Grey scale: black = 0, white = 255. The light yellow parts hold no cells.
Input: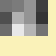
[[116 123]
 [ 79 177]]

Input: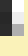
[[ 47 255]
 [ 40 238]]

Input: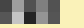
[[ 69 158]
 [ 86 196]]

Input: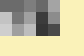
[[107 107]
 [195 119]]

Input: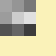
[[164 149]
 [156 204]]

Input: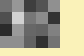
[[114 151]
 [ 79 209]]
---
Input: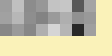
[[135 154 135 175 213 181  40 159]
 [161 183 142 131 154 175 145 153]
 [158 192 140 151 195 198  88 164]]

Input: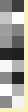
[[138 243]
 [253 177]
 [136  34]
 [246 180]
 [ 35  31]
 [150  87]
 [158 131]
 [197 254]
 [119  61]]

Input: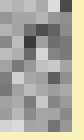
[[210 217 164 167 116 151]
 [156 184 139 166 164 138]
 [162 171 124 199 133 154]
 [120 162 186 168 158 169]
 [126 207 167 159  95 144]
 [163 122 152 193 200 165]
 [189 176 105 213 132 121]
 [135 188  58 160 111 121]
 [179 163 113  78  99 139]
 [150 165 165 180 150 143]
 [189 179 193 170 221  74]]

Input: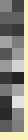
[[ 91 126]
 [ 41 134]
 [ 49 226]
 [119 165]
 [ 54  35]
 [154 210]
 [ 85 153]
 [162 124]
 [ 67  57]
 [ 96  96]
 [135  68]]

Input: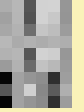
[[  5 162 149 139  47 156]
 [ 86 161 208 136  91 175]
 [  5 162 149 142  47 158]
 [155 178 107 194 184 155]
 [178 182  86 210 206 151]
 [184 171 177 172 178 174]
 [167 178 110 197 189 156]
 [161 182  82 210 200 149]
 [173 183  86 210 211 150]]

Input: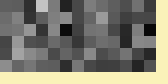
[[141 102 118  95  93  45 119  72  62  63  77  36  81]
 [ 74 163 138 123  74 100  82 137  76  89 116  68  39]
 [ 69 152  80  75 106  88  55  93 110 104  38 136 133]
 [114 118 150  52 136  11  65 115 118  72  40 126   9]
 [108 129  51  94 127 140  72 101 154  89  63  72  71]
 [ 95  93  47 195 123  34  72 125 108  94  78 113  59]]
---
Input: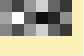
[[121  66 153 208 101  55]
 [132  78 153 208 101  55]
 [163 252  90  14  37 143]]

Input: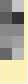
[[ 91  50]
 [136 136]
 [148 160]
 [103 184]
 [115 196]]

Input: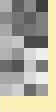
[[107  85 197 116]
 [177  96 137  61]
 [167 107 116 127]
 [137 116  96 127]
 [177 147 217 238]
 [167 167 217 238]
 [188 197  73  73]
 [188 207 107 157]]

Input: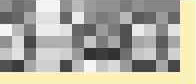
[[ 80  60 166 207 207  70 186 244 196 216 155  70  70 166  70]
 [ 91 102 166 225 225 102 235 144 123 133 186  91 102 155 102]
 [144 111 123 244 244 144 186 155 144 144 123 144 133 133 133]
 [244 186 123 235 235 225 102  91 155 123  80 235 207 133 225]
 [144 216  70 175 175 175 111 196 123 166  80 166 175  91 166]
 [196 225 111 216 216 207 155  50  60  50 111 196 207 111 207]]

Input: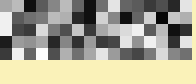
[[240  70  58 218 122  79 197  58 167 197 218 240  91 187  16  48]
 [240  91 112 122 187 176  39  16 209 134  16 101 209   7 197 176]
 [ 28 155 146 167  39 134  48 155  58  70 228 146 240 197  48 228]
 [167 187  16  91 134 187 101  16 112 228 101  91  58  79  39 228]
 [ 58 240 101 252  79 176 112 167 228 155  91  70 122 218 134 112]]

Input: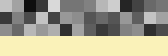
[[141 105 183 152 174  47 162  94  57  76 129 141  47  76]
 [ 57 129  76 195  67 152 141  85 105  85 152  94 195 162]
 [195 162  15  57 217 117 117 129 183 206  37  67 105 117]]

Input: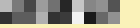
[[ 50  93  93 176  50  59 241  26 104 145]
 [185 122  71 156 113  38 197 134 145  83]]

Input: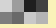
[[126 105 200 180]
 [212 157  31  65]]
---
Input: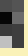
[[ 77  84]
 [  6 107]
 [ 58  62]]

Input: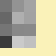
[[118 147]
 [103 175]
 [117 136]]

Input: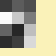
[[ 59  92]
 [250 200]
 [100  39]]

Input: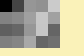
[[  1  68]
 [130 137]
 [ 95 102]]

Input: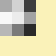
[[170 210]
 [248 236]
 [183 122]]

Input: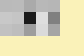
[[186 187]
 [200 197]
 [193 189]]

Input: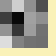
[[150 206]
 [ 61   9]
 [147  53]]
